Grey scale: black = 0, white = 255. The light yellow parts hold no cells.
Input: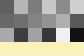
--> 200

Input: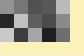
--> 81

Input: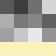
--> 61

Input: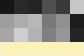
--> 79

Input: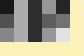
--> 45

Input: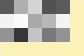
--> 212

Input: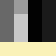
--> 155

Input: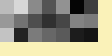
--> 146
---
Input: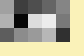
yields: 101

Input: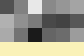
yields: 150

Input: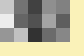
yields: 143

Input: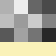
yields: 102

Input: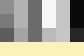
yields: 198

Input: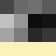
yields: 112

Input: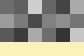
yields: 68

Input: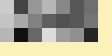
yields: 87

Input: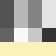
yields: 131

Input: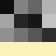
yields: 102
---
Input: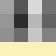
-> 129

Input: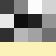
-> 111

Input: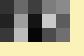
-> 111

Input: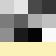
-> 249

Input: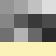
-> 42

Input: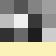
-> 204

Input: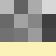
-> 70

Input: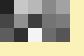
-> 85
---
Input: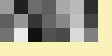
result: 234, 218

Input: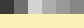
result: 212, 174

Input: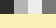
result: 236, 181

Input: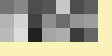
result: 220, 212

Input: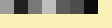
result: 189, 156

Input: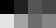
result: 228, 163

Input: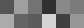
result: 212, 171

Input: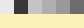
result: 233, 197

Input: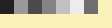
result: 236, 193

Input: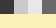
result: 232, 202
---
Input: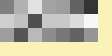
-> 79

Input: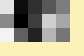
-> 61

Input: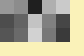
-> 195

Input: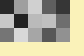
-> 186

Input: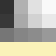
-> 210

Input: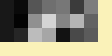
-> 144

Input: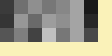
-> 106

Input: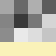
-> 119

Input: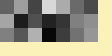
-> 80

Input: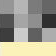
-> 143
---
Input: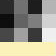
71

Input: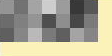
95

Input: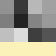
191

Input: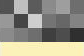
139

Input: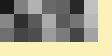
111

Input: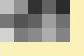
210

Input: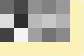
65
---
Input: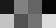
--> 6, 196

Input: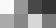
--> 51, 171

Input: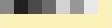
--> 232, 136

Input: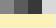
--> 216, 134

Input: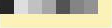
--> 146, 39

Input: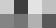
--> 192, 133

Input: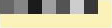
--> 56, 103

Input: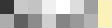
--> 159, 173

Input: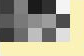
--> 244, 55

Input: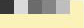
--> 190, 54
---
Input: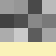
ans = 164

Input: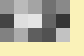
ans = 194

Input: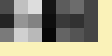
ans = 69

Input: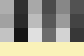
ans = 55

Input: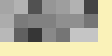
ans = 197

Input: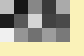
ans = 121

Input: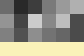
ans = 75

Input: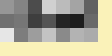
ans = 171
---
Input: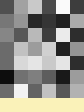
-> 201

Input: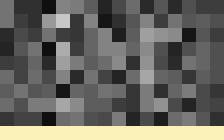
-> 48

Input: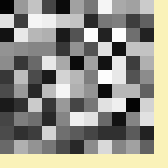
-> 195

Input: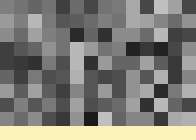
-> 101

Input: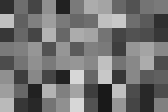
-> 69

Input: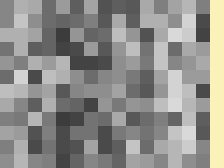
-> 169

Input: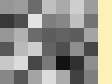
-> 107
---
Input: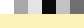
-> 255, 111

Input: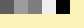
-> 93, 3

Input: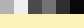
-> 178, 9

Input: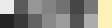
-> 235, 172

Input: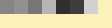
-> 133, 209

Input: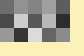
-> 109, 139

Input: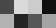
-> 72, 164
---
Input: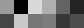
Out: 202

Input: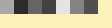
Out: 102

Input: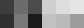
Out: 121

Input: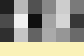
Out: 197

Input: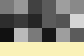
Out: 186

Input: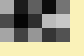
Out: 165

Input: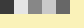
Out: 58
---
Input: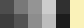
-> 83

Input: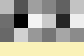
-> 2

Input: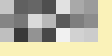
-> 120

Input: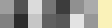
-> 44

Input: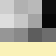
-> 199

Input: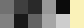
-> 25

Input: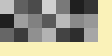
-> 159

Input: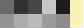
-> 171

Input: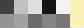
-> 162

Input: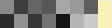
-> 145
